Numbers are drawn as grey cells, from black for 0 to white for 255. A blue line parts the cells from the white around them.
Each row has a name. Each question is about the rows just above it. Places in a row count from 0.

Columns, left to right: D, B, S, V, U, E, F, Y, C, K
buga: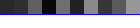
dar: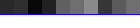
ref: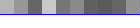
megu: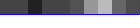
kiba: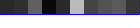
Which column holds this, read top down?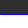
B
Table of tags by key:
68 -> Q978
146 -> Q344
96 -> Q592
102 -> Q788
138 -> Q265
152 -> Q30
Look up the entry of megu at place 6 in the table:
Q30
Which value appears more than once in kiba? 41
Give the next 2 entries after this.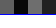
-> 138 54
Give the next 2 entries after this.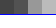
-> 102 76
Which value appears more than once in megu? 68

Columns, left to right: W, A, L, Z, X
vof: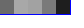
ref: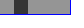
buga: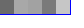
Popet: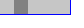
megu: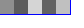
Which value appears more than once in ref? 149
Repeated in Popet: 198
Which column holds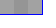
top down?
L
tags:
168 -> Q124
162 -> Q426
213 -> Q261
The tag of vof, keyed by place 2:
Q426

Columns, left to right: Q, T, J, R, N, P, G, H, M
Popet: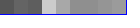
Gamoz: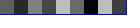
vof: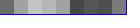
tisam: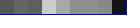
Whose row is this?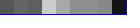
tisam
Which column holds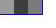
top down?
M
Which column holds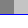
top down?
J
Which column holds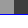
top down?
M

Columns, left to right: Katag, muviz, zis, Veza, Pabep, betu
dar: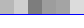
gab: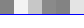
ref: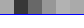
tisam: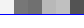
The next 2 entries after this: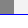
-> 199 138
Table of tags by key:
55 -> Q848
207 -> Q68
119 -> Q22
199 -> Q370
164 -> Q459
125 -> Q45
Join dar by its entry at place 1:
Q68
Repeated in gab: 131

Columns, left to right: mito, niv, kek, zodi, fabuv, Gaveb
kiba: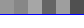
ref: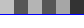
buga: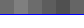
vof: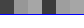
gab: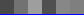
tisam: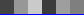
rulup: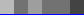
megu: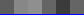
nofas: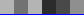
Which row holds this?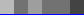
rulup
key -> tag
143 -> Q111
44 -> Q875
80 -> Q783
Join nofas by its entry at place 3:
Q875
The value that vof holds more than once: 166
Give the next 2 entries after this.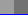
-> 114 67
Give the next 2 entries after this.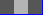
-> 166 51

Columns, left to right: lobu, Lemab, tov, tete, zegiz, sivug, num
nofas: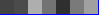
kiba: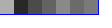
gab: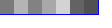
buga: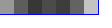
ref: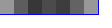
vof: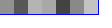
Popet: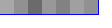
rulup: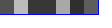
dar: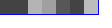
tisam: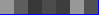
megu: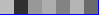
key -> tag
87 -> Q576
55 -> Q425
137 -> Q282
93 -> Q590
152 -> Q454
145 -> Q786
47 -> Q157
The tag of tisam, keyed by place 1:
Q590
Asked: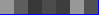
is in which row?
tisam
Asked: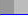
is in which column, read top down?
lobu

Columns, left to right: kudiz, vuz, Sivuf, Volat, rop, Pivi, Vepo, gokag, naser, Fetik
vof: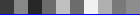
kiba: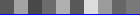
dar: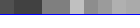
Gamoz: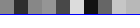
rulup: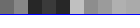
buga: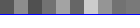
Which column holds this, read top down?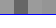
gokag
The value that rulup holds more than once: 39
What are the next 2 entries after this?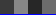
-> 192 108

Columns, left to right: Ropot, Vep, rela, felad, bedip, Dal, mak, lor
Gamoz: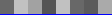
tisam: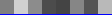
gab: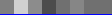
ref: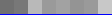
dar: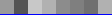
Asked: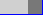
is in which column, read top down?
Vep
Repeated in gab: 112
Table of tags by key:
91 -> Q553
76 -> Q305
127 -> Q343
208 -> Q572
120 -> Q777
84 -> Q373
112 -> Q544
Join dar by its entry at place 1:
Q373
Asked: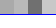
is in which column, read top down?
lor
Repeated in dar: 177
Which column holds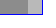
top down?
rela
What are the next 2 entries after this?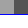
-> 193 104

